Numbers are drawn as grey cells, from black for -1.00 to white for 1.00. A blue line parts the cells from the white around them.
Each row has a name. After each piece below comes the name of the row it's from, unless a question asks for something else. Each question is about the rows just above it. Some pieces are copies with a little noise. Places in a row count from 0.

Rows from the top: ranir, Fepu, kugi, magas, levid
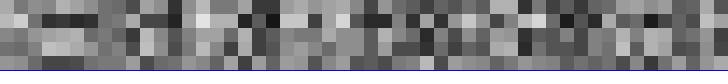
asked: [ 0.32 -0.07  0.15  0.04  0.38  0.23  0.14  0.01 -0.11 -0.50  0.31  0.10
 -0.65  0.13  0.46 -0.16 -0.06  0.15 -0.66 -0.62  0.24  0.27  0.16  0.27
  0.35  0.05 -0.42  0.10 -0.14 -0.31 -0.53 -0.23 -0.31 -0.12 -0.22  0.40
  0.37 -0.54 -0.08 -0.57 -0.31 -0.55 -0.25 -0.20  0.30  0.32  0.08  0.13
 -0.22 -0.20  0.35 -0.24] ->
ranir
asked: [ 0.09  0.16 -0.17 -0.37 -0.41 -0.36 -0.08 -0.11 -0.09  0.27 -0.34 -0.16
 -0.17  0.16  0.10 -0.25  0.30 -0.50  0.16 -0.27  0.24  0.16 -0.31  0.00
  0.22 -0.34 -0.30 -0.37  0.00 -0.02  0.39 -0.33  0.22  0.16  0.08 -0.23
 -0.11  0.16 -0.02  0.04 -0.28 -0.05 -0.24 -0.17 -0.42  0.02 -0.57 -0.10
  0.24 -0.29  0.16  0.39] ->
levid

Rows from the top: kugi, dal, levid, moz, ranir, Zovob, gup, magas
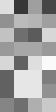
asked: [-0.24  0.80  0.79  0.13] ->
gup
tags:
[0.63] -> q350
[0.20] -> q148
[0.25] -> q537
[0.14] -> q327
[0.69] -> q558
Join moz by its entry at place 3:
q148
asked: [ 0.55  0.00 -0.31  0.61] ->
levid
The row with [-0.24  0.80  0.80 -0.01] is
Zovob

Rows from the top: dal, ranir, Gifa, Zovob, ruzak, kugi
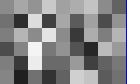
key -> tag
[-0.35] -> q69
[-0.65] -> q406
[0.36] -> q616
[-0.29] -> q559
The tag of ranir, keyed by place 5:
q559
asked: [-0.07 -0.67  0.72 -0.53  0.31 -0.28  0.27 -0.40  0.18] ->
ranir
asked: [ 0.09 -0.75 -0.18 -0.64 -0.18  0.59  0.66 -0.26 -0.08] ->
kugi

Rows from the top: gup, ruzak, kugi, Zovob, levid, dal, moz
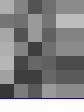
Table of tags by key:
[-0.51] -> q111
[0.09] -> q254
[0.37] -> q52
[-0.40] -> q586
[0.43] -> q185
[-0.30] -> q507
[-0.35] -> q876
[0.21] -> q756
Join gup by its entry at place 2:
q876
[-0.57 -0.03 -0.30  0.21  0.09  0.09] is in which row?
moz
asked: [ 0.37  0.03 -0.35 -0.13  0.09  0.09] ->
gup
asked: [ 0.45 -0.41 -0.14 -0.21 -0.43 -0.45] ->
levid
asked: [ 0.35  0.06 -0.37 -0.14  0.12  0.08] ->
gup
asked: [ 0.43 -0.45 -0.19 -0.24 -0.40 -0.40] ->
levid

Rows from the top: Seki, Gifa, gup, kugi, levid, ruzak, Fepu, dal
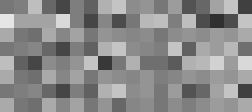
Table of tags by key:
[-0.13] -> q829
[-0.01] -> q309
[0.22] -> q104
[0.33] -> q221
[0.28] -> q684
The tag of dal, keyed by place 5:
q684
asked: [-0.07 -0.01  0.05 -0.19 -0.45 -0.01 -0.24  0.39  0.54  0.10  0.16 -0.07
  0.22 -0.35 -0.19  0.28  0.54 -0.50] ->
Fepu
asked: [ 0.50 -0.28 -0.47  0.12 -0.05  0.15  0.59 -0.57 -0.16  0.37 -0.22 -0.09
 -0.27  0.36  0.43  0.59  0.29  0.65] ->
levid

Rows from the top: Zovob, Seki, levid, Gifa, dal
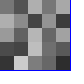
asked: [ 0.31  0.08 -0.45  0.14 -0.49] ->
Seki
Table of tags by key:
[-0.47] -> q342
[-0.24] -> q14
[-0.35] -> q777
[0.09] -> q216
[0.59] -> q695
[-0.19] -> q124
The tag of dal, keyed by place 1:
q695

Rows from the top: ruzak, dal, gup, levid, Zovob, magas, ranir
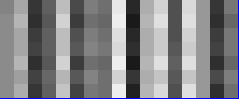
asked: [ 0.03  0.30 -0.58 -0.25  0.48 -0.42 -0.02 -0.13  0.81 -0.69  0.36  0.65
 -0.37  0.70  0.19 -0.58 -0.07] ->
ruzak
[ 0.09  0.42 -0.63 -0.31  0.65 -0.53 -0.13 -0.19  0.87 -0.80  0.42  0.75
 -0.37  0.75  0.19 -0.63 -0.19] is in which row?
dal

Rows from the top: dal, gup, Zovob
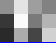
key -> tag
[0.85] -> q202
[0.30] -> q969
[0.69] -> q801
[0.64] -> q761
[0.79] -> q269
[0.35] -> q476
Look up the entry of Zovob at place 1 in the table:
q476
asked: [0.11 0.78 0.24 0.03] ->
dal

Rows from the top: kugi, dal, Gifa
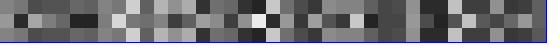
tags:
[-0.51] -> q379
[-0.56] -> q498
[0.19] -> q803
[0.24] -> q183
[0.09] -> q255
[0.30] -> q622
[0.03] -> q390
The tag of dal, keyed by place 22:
q183
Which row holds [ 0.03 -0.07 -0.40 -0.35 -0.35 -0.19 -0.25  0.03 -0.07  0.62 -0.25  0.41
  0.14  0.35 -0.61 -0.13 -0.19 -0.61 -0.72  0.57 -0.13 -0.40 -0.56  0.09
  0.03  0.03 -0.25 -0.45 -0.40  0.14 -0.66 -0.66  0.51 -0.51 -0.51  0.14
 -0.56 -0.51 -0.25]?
kugi
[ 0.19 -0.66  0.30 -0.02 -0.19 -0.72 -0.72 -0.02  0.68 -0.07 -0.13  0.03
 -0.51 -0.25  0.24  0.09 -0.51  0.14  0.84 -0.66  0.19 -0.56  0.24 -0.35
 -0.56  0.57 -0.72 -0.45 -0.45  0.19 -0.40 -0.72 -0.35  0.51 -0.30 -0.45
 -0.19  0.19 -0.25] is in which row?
dal
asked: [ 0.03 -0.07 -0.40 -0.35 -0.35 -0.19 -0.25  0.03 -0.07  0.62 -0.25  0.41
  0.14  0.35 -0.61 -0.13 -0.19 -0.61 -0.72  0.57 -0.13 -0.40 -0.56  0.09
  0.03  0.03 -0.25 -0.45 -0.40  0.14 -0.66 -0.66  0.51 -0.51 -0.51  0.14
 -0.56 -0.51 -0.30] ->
Gifa

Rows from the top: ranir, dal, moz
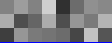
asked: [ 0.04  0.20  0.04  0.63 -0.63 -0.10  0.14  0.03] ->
ranir
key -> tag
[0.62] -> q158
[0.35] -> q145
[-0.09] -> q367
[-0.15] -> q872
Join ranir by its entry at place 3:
q158

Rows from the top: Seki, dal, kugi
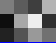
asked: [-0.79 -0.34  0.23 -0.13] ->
kugi
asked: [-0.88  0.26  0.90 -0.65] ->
dal
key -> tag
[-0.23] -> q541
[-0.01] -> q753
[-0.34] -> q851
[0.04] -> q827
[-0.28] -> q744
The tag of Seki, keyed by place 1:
q744
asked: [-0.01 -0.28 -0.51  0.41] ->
Seki

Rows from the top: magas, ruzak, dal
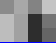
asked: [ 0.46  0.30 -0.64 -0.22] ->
dal
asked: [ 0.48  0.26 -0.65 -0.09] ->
ruzak
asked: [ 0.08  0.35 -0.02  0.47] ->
magas
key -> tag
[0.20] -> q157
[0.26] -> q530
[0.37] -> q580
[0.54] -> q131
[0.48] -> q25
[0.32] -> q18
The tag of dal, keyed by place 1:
q530

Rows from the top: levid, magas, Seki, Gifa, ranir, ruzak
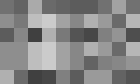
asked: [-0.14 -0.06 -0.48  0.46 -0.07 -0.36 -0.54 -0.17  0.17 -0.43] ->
Seki
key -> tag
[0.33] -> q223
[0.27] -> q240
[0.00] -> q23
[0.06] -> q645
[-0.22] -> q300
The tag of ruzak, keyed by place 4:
q23
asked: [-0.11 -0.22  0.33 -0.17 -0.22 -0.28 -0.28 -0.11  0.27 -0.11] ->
levid
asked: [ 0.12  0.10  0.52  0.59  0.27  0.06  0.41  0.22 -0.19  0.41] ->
Gifa
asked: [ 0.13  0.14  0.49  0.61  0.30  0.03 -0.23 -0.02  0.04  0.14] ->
ranir

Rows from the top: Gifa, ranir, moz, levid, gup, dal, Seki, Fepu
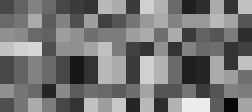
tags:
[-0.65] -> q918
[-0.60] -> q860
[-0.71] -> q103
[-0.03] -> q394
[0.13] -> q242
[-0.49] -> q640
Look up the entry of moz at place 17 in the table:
q918
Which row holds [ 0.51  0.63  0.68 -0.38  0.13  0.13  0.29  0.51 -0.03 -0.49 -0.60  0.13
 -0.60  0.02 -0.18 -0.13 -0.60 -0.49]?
levid
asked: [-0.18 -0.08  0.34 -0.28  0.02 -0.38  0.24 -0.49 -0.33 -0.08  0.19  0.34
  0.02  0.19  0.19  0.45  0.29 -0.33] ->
ranir
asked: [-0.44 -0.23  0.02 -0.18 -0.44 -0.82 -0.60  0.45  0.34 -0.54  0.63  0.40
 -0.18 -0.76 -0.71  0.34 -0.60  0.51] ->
gup
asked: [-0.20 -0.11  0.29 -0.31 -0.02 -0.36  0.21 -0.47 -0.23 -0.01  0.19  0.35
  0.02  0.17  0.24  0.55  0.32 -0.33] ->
ranir

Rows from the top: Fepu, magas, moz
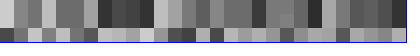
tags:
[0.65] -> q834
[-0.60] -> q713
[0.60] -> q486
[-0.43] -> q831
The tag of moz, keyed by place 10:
q486
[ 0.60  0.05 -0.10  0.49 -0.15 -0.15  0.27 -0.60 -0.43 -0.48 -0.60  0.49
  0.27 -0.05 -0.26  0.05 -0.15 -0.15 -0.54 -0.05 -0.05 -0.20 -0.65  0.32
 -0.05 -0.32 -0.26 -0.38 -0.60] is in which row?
Fepu
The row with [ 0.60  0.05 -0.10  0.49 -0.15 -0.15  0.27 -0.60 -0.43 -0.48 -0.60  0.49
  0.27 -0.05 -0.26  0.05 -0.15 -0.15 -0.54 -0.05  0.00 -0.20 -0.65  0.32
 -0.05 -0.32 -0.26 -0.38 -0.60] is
magas

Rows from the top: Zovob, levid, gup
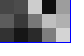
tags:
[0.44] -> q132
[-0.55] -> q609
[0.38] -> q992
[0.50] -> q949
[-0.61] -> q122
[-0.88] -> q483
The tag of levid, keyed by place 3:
q949
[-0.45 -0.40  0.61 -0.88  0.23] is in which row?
Zovob
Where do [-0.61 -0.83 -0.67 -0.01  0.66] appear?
gup
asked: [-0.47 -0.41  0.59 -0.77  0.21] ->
Zovob

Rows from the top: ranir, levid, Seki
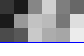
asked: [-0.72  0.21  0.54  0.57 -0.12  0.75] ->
levid
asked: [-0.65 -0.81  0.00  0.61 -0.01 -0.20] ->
ranir
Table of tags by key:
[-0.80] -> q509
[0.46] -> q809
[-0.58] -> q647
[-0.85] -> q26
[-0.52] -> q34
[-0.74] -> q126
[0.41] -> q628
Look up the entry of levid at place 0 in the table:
q509
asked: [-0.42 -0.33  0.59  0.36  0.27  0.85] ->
Seki
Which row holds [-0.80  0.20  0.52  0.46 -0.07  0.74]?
levid
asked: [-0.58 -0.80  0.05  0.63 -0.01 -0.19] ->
ranir

